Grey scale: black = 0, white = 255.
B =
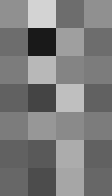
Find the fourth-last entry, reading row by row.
103
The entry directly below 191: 138
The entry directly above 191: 132
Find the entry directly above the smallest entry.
211
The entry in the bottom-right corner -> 103
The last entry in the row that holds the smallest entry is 109
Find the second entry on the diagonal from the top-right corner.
159
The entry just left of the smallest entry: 109

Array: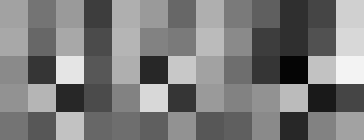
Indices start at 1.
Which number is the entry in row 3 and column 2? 53
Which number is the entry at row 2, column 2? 103
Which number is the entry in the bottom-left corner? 116
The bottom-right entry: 162
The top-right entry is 208
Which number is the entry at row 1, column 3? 154
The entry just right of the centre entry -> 162
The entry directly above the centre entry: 122
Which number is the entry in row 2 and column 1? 168
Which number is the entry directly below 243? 69
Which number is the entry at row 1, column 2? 116
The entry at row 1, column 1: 162
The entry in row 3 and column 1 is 138
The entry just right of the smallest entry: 194

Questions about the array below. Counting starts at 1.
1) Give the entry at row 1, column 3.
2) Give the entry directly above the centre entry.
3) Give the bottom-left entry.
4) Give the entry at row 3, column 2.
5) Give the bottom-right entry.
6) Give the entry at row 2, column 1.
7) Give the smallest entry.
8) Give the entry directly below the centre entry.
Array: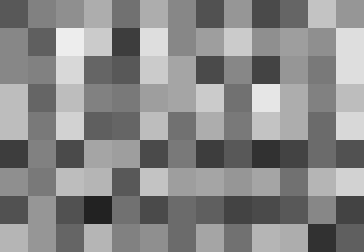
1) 143
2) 165
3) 181
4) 129
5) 95
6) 135
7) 34
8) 121

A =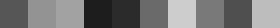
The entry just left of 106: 43
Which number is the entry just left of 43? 29

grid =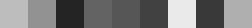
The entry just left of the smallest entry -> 146
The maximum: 234
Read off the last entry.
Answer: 175

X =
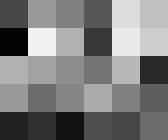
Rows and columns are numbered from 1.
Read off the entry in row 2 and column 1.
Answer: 2
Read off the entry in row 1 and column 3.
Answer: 128
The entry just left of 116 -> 140
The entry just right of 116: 184
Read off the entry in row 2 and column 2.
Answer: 241
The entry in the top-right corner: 192
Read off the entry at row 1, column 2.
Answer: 154
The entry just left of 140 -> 162
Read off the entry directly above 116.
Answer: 55

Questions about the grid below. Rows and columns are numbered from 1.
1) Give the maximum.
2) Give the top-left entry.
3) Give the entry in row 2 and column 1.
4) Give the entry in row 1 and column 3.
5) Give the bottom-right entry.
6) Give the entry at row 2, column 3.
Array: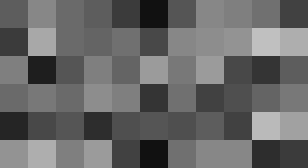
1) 192
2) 93
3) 59
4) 106
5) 59
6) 106

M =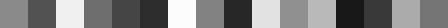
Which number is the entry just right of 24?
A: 57
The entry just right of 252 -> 130
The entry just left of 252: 45

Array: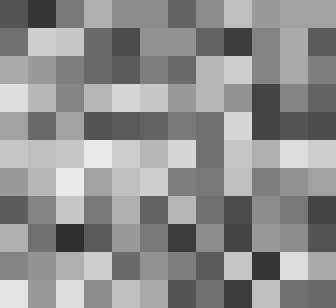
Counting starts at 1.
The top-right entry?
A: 161
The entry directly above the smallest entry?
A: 198
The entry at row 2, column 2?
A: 206
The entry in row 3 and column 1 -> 169
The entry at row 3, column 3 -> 126
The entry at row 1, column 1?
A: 84
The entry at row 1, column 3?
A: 120
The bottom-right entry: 106
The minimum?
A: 47
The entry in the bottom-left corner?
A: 227
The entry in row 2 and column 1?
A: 112
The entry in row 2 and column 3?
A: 198
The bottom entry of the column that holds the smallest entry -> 221
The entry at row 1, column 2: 54

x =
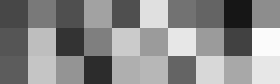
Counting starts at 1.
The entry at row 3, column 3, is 148
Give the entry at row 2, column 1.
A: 85
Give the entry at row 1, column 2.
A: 121
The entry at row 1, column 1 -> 71
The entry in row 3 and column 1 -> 92
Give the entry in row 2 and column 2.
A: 190
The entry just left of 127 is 51
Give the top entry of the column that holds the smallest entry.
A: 22
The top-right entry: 141
